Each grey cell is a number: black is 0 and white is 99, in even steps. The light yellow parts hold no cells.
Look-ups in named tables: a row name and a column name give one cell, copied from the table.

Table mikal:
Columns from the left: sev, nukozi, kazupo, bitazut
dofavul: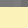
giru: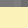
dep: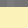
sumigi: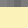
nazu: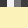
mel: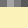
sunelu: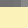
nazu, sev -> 22
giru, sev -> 47
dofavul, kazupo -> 48
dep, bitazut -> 45
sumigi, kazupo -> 42
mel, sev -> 44
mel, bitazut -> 35
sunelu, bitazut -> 53
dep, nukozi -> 48
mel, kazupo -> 48
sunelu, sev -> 44
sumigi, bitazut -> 48
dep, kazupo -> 46

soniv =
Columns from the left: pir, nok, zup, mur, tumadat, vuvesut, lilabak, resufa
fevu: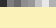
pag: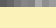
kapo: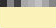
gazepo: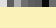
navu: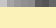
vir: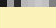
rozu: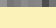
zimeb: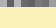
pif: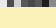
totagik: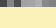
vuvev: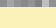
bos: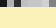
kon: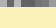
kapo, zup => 26
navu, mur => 56
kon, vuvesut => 45
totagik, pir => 28
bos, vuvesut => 77
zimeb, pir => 69
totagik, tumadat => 64
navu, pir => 77
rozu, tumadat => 51
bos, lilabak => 81
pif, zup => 81
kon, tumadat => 38
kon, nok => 40
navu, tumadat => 54
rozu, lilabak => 30
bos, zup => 19

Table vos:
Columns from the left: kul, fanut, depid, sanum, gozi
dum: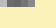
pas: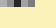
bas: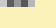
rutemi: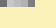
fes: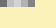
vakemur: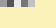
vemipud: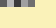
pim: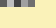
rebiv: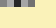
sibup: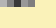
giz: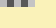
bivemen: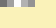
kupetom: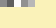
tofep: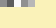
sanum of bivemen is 69
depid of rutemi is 73
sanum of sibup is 59
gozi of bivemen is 57
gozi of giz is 76
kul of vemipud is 36
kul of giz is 73
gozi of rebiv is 44
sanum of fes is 69
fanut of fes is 75
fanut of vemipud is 72
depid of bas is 59
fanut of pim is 74
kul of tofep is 55
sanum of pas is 63
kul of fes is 43
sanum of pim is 62
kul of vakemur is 61
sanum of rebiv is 64
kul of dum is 73
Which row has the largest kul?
bas

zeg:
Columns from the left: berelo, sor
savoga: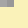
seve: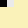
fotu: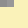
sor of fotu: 59
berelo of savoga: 64
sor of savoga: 59
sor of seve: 91
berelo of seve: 2
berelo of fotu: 55

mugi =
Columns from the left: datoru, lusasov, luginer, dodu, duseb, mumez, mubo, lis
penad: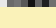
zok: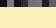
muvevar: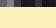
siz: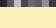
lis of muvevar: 11
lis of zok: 37
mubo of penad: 12
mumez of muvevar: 21
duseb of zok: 44
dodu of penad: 34
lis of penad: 43
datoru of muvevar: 38
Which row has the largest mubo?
siz

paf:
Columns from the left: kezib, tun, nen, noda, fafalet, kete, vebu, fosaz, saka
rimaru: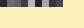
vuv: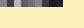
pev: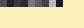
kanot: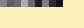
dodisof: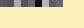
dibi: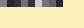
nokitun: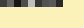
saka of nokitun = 16
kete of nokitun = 21
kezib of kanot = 51
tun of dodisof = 32
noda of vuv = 37
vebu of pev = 26
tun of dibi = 15
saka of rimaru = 28
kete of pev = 36
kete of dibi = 79
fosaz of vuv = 11
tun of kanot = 36
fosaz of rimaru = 21
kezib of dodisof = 35
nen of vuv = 71
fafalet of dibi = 20
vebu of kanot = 49
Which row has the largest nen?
vuv

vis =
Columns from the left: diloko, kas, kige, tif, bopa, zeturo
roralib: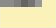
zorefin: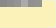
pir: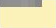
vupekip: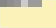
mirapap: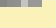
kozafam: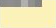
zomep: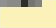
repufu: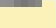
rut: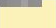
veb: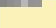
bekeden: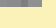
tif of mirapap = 76
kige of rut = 56
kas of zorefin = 55
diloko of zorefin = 53
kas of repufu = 55
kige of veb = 57
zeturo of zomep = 50
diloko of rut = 53
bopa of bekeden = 56
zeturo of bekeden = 56
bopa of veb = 57
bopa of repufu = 49

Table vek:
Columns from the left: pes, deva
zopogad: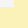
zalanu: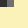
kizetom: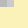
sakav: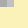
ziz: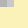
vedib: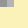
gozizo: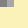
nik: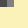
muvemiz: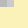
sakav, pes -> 66
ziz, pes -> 70
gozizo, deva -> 65
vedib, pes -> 58
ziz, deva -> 78
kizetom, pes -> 72
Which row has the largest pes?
zopogad

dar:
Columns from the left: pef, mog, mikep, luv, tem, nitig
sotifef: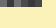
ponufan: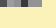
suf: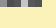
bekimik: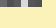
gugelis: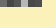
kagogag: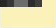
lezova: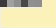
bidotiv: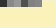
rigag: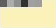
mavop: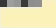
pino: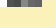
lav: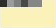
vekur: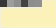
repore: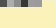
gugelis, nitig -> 30
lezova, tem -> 56
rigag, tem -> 62
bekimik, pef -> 41
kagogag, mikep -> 42
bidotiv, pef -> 19
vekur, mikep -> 55
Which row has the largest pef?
pino

